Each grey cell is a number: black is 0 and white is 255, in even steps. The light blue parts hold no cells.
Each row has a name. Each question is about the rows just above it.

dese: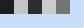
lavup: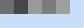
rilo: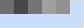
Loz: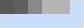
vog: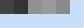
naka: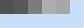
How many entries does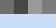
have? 4
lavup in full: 110 72 153 124 159
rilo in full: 110 72 117 159 145
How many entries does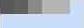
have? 5
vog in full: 66 52 145 153 137
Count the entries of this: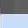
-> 2

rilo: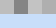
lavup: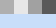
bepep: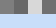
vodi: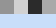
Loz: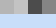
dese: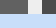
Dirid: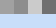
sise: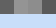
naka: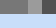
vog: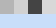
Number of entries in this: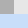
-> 2
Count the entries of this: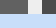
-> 4
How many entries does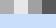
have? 4
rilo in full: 189 133 195 175
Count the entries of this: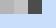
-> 3
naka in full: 119 119 155 82
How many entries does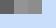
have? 3

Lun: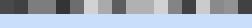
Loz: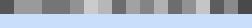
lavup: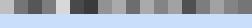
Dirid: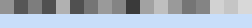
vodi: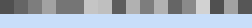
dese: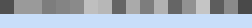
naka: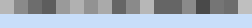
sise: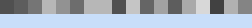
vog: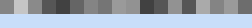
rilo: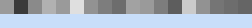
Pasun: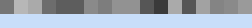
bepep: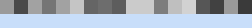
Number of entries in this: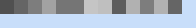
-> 13
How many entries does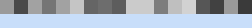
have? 18
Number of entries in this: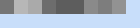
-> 9
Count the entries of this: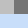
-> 2
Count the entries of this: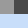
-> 2

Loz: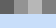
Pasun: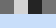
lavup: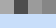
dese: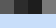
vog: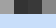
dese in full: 89 44 29 121
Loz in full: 96 147 183 127
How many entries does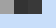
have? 3
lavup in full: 169 77 155 134
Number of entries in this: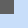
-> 1

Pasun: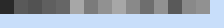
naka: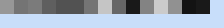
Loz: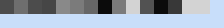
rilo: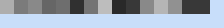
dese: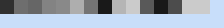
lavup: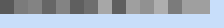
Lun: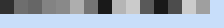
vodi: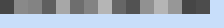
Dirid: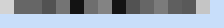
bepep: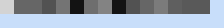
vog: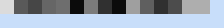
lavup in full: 89 123 131 102 131 95 110 167 95 159 145 174 123 159 159
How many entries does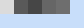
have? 5
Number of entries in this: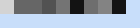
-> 9

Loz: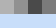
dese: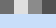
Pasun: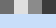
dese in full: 109 223 139 81
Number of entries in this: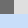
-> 2
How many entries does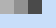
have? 3
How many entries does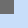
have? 1

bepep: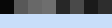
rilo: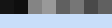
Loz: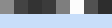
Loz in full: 139 67 51 59 126 252 81 45
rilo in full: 20 14 132 153 96 118 73 96
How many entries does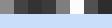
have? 8
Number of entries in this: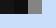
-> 3
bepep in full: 7 88 104 110 39 73 26 45
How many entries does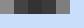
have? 5
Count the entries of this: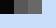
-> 3

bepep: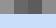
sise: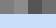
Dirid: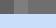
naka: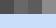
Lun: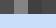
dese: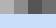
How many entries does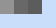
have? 3
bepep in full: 147 104 92 140
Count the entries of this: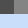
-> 2
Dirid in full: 98 126 111 111
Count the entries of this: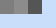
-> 3

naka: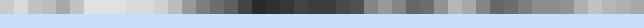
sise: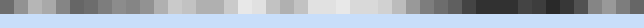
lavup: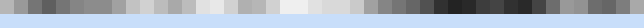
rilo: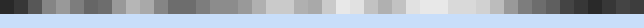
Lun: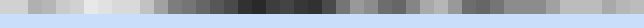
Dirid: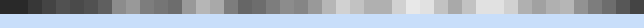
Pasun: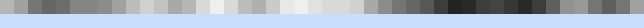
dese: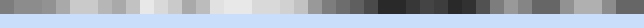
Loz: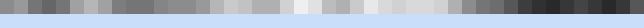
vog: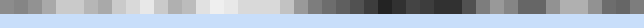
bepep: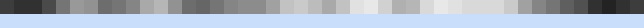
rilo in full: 41 55 87 133 153 125 102 109 153 182 169 133 109 109 125 140 140 153 176 202 202 176 169 202 232 225 194 176 194 225 232 232 217 217 209 188 153 125 109 95 68 55 41 55 68 61
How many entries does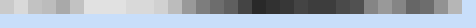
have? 33

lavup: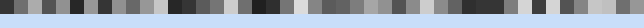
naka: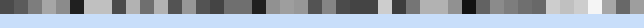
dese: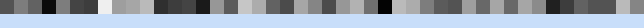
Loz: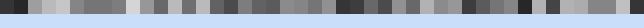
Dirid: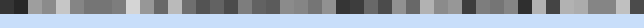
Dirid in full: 53 39 158 139 198 133 117 117 125 213 151 104 186 111 83 98 75 125 98 91 139 133 117 145 53 61 104 75 145 104 178 139 151 61 125 117 133 47 178 68 178 172 133 133 192 75
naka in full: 75 91 125 166 139 32 192 192 75 178 111 178 83 151 83 68 111 111 32 145 158 151 83 133 75 68 68 205 61 117 178 178 145 18 98 139 125 111 104 205 192 205 245 166 104 158
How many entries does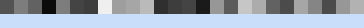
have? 26

